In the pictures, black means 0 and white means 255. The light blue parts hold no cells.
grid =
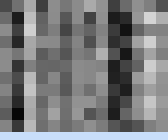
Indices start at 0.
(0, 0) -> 74
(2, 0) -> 140
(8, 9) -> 39
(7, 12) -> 159
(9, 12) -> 181
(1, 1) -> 29
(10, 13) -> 141
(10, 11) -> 84
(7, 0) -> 132
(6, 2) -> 185
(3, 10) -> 67
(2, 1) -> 64
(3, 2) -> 168
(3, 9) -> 46
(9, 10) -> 101
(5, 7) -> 136
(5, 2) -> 128
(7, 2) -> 195
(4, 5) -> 85
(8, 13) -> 155
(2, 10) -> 18
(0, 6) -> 139
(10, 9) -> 85
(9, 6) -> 151
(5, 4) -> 102
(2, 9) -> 59
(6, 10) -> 44
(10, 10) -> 68
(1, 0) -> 107
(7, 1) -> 57
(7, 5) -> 88
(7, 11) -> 129
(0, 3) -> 62
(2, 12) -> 132

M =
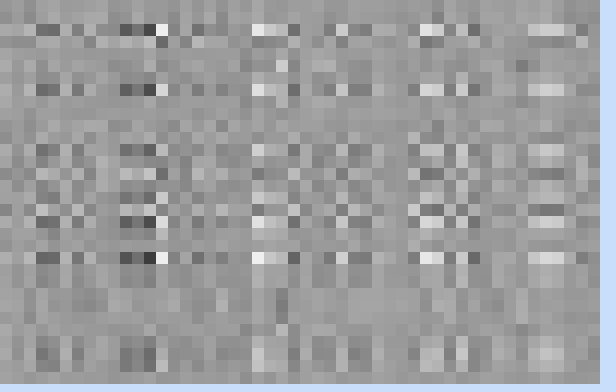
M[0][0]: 151
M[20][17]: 153
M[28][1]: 147
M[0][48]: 150
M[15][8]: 171
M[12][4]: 128
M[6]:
[159, 150, 159, 141, 143, 165, 145, 151, 164, 154, 140, 142, 135, 160, 148, 143, 153, 159, 149, 148, 150, 173, 161, 163, 146, 161, 144, 148, 161, 144, 144, 164, 155, 152, 152, 163, 164, 144, 176, 146, 145, 165, 159, 151, 164, 172, 166, 153, 159, 148]
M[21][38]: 201
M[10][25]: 159
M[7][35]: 213
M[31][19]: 159
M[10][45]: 171
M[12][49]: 139
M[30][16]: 139
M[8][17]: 155
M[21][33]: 154
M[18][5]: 177
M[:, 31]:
[158, 155, 172, 153, 162, 159, 164, 178, 161, 161, 155, 150, 175, 168, 147, 167, 165, 140, 175, 158, 152, 178, 165, 165, 164, 165, 160, 159, 167, 175, 167, 161]
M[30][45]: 179
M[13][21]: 165
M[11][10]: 164
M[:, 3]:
[160, 158, 112, 168, 154, 143, 141, 107, 152, 159, 155, 170, 113, 132, 182, 133, 131, 191, 107, 150, 163, 102, 138, 134, 164, 166, 164, 151, 134, 118, 133, 156]
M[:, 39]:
[150, 145, 110, 172, 153, 152, 146, 116, 156, 155, 146, 161, 129, 152, 176, 148, 130, 173, 115, 141, 152, 105, 145, 145, 158, 163, 154, 154, 143, 135, 135, 153]
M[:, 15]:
[160, 163, 165, 132, 156, 159, 143, 156, 157, 156, 164, 145, 147, 131, 135, 136, 158, 147, 157, 155, 149, 164, 142, 142, 152, 150, 156, 157, 142, 143, 154, 158]
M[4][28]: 153
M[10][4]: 169
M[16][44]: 175
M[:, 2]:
[144, 139, 180, 142, 156, 170, 159, 180, 160, 147, 143, 146, 172, 159, 138, 159, 170, 138, 178, 161, 152, 183, 160, 162, 145, 146, 140, 162, 163, 170, 166, 151]
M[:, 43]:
[163, 166, 157, 151, 148, 124, 151, 151, 140, 162, 157, 160, 147, 142, 156, 146, 157, 167, 152, 162, 161, 152, 152, 150, 169, 172, 173, 137, 148, 144, 154, 151]
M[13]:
[163, 140, 159, 132, 152, 170, 137, 148, 177, 164, 147, 148, 137, 135, 150, 131, 165, 167, 144, 139, 147, 165, 147, 151, 144, 170, 131, 147, 157, 135, 148, 168, 148, 152, 141, 150, 167, 136, 191, 152, 138, 176, 165, 142, 163, 177, 165, 150, 175, 137]
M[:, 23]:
[151, 154, 186, 141, 167, 204, 163, 178, 177, 146, 165, 154, 168, 151, 143, 157, 176, 151, 180, 169, 160, 185, 161, 163, 131, 124, 131, 183, 161, 165, 171, 162]
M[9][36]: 158
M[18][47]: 167
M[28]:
[164, 147, 163, 134, 143, 168, 140, 153, 166, 156, 135, 141, 128, 159, 146, 142, 151, 160, 145, 144, 147, 178, 163, 161, 140, 165, 140, 144, 164, 140, 142, 167, 153, 153, 145, 166, 171, 139, 184, 143, 144, 169, 160, 148, 166, 179, 171, 154, 161, 144]

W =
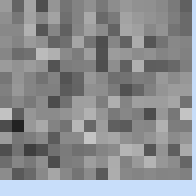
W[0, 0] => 155
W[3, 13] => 115
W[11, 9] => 167
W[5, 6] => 127
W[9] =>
[194, 94, 150, 139, 139, 147, 158, 178, 149, 121, 135, 126, 77, 151, 119, 196]
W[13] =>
[109, 134, 121, 143, 77, 124, 127, 158, 143, 172, 130, 153, 180, 151, 140, 102]
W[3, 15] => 132
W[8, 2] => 121
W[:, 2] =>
[164, 162, 177, 154, 113, 156, 132, 133, 121, 150, 152, 125, 62, 121, 105]
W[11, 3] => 138
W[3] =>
[143, 132, 154, 144, 100, 111, 165, 116, 78, 134, 98, 172, 85, 115, 136, 132]
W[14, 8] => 90
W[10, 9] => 95
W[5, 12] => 94
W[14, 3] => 137
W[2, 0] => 136
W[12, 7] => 116
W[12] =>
[79, 114, 62, 79, 113, 123, 112, 116, 132, 139, 181, 173, 86, 147, 94, 170]
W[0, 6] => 131
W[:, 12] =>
[144, 147, 136, 85, 145, 94, 123, 129, 157, 77, 134, 148, 86, 180, 137]
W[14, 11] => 132
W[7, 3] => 127
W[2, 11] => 160
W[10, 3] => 169
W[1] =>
[143, 119, 162, 135, 163, 111, 131, 169, 105, 122, 163, 153, 147, 141, 126, 106]
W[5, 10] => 96
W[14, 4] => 166
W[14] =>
[140, 89, 105, 137, 166, 136, 116, 139, 90, 173, 136, 132, 137, 132, 133, 128]
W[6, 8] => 136

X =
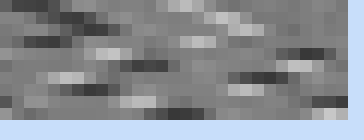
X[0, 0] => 96
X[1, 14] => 126
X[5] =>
[113, 124, 125, 125, 123, 123, 128, 134, 127, 108, 84, 64, 71, 66, 106, 129, 141, 138, 132, 130, 128, 126, 131, 159, 191, 187, 155, 123, 114]
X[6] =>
[128, 125, 125, 143, 168, 189, 182, 147, 121, 110, 120, 128, 124, 126, 125, 126, 133, 135, 127, 99, 77, 62, 56, 70, 105, 132, 141, 132, 129]
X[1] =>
[131, 131, 120, 94, 78, 63, 60, 82, 114, 135, 142, 133, 127, 129, 126, 127, 140, 168, 192, 178, 143, 120, 121, 120, 122, 126, 128, 120, 125]
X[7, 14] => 128
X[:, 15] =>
[187, 127, 129, 169, 127, 129, 126, 129, 114, 59]
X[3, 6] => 114
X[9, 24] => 123
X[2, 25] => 123
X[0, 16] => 168
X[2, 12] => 140
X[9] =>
[148, 121, 107, 116, 125, 125, 125, 125, 126, 129, 133, 127, 96, 77, 56, 59, 70, 109, 136, 141, 134, 129, 129, 124, 123, 136, 169, 199, 177]
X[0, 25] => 126
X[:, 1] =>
[68, 131, 126, 106, 136, 124, 125, 126, 119, 121]
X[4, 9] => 195
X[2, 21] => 171
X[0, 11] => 129
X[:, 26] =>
[133, 128, 129, 129, 61, 155, 141, 129, 77, 169]
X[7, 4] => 117
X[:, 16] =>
[168, 140, 129, 188, 130, 141, 133, 129, 126, 70]
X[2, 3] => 134
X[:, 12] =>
[124, 127, 140, 122, 109, 71, 124, 141, 184, 96]
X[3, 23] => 125
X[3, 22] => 127
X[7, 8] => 63

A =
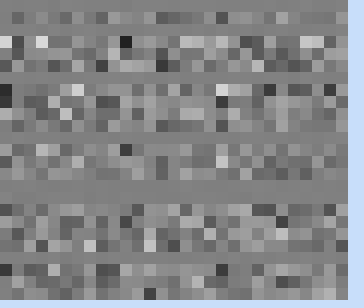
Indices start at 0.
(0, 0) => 128
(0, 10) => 126
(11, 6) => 127
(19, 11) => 103
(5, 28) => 137
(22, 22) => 147
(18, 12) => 143
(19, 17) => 176
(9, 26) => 114
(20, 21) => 158
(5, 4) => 85
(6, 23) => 129
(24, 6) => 124
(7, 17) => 119
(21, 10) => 128
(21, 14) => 127
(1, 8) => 100
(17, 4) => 138
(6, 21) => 128
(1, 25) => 122
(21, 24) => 128
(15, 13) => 127
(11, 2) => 128
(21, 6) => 128
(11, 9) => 126
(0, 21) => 128
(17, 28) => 160
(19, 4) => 131
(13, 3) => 136
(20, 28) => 85
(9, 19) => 173
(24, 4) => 113
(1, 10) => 138
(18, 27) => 165
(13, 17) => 113
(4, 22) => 122
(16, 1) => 126
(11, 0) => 128
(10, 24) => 131
